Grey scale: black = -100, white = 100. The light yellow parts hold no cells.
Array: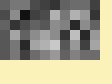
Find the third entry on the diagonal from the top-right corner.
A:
-69
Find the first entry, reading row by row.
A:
-23
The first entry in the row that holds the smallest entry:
-41
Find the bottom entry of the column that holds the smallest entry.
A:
-50
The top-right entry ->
-50
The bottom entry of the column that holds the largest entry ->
19
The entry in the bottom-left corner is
-32
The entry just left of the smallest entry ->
10
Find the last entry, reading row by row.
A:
-15
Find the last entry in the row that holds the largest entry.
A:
29
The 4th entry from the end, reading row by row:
-23
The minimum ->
-87
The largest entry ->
57

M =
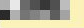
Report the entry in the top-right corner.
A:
48
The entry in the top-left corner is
38
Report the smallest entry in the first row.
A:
-57
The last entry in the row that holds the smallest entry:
28

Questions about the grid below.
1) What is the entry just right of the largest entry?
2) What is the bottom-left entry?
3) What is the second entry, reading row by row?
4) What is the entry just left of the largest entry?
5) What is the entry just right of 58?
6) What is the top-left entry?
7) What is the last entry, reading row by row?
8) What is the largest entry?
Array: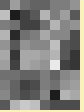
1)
-49
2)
-31
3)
24
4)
15
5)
50
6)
-22
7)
-40
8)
83
